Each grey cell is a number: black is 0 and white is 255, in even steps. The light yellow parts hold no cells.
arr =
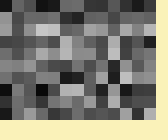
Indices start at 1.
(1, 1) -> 20
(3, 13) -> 181
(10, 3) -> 154
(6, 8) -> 78
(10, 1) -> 24
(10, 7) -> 109
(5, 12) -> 105
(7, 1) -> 113
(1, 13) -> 58
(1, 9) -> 52
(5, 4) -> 169
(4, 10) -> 173
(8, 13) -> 62
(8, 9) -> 33
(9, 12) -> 78
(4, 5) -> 77
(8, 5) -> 74
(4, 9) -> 74
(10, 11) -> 160
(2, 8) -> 97
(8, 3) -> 86
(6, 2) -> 128
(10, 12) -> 50
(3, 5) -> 191
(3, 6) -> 96
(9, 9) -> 65
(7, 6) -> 26
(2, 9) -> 100
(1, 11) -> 49
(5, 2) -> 80
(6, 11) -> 145
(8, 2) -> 122
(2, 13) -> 98
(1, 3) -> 79
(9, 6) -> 134
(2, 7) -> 35

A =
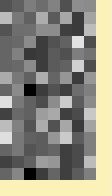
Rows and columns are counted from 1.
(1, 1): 83
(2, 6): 167
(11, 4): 173
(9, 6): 202
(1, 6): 80
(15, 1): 101
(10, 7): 75
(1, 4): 109
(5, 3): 56
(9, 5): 140
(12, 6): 202
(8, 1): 101
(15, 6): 63
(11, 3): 84
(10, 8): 200
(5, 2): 129
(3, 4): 141
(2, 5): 91
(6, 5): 91
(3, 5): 140
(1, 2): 96
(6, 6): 98
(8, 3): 1
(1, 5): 130
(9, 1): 223
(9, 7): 92
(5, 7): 126
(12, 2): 120
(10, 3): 97
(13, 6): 63
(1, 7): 142
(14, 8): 188
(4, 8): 78
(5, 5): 91

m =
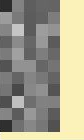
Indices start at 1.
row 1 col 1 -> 45
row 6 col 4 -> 102
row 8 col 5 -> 84
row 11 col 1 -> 47
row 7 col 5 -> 100
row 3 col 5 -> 147
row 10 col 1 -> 133
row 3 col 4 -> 157
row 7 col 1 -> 124
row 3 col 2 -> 197
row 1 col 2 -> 131
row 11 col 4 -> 119
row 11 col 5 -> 81
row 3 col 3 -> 91
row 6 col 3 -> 146

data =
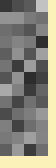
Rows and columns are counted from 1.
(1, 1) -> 55
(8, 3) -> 59
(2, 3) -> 122
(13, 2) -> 154
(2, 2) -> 146
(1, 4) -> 194
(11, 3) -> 110
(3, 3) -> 84
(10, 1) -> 75
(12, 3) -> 159
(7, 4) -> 65
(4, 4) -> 46
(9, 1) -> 115
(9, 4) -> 88
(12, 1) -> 121
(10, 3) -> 126

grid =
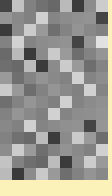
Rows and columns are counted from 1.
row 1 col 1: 69
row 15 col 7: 130
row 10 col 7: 141
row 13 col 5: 130
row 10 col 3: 137
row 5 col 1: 106
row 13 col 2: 204
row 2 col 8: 147
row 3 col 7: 148
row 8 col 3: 110
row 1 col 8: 140
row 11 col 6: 144
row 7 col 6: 130
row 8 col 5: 149
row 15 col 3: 139
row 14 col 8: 204
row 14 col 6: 59
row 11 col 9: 149
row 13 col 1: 140
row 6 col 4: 59
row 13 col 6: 147
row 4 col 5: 143
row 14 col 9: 153
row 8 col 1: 202
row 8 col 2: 153
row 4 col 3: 132
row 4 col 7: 68
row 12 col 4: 188
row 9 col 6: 208
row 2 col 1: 149
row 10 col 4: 128
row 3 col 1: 59
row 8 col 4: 130
